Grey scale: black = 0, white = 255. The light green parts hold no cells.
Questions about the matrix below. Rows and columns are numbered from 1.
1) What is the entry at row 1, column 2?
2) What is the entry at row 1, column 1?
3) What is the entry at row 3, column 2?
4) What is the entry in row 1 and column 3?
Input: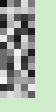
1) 149
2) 16
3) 192
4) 94

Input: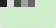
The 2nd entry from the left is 219
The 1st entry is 33
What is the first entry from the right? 102

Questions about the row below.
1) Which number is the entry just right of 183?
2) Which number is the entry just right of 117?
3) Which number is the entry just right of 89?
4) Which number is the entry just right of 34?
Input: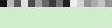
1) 89
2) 34
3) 224
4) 238

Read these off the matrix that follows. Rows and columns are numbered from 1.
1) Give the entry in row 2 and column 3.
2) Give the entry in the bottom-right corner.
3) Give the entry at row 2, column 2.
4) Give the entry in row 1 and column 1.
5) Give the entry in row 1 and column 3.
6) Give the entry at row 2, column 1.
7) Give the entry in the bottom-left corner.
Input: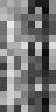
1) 139
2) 164
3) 152
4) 152
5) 152
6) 176
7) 70

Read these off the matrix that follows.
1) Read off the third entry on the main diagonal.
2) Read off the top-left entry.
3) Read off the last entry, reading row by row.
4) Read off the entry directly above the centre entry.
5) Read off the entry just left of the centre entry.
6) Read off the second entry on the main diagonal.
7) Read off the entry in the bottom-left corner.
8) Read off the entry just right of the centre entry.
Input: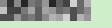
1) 150
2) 137
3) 150
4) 150
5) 93
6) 66
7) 79
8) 150

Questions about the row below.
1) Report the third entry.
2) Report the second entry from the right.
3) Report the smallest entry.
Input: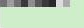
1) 113
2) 219
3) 42

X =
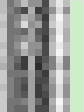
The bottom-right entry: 161
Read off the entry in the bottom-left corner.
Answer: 202
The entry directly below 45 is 87
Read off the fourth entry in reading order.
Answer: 189
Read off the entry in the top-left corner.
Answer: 189
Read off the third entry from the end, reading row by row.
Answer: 161
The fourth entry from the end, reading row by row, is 74
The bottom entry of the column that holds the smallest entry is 74
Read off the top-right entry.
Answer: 189
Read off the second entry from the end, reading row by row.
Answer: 233
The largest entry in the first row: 233
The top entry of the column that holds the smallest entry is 145
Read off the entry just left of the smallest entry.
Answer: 175
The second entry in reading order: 117
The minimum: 45
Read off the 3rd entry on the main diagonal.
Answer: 129
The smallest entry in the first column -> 175
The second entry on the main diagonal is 129

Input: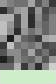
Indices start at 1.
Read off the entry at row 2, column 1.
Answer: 45
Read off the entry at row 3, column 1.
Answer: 176
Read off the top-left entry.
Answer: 151
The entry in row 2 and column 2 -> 101
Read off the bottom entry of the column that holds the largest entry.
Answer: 205
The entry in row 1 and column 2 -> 127
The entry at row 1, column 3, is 113
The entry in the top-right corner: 58
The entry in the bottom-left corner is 101
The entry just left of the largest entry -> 139
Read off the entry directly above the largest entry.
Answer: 151

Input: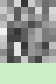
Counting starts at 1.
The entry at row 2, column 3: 93
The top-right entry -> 123
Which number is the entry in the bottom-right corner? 190
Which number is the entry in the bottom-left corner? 175
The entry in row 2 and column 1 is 203
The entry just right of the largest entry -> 79
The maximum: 241
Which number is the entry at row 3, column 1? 163
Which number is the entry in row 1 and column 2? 123
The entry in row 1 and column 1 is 175
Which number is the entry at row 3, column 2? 203
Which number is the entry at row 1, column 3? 215

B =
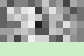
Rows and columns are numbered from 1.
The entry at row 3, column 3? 212
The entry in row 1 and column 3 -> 129
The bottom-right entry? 129
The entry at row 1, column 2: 84
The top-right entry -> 145
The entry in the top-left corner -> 158
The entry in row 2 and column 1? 98
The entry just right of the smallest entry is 98
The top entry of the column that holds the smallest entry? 129
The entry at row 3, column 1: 98
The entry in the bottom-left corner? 113

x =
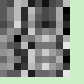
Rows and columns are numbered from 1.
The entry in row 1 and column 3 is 187
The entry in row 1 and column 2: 73
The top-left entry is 89
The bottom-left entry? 118
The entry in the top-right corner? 187
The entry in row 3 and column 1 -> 89
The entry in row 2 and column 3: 187
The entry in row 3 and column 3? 187
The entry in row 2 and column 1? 89
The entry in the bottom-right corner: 230
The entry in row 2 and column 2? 131
